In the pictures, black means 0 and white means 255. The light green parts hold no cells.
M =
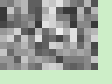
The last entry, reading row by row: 83
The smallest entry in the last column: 56
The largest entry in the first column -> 197
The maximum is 237
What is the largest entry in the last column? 210
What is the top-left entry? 136
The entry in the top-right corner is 83
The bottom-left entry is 124
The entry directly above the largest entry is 182
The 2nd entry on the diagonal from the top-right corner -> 83
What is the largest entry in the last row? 210
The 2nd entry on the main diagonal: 197
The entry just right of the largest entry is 182
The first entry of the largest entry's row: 151
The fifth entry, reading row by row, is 95
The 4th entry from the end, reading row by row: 95
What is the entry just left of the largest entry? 151

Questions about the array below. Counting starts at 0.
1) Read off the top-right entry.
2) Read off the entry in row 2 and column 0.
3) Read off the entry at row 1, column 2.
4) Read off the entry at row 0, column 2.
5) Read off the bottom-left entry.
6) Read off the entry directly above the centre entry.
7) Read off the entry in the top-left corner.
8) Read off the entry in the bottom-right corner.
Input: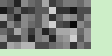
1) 137
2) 167
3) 106
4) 35
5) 62
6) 151
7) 106
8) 91

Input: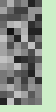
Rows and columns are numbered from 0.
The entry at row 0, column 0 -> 120
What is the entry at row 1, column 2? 63
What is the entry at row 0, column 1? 177
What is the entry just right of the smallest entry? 120
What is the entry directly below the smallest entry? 120
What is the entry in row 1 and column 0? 163
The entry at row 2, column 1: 77
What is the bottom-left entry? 35
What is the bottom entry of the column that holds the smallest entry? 193
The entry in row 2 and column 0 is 89
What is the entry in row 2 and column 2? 77
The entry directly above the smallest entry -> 177
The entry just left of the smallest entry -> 134
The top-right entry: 77
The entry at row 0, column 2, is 105
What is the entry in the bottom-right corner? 120
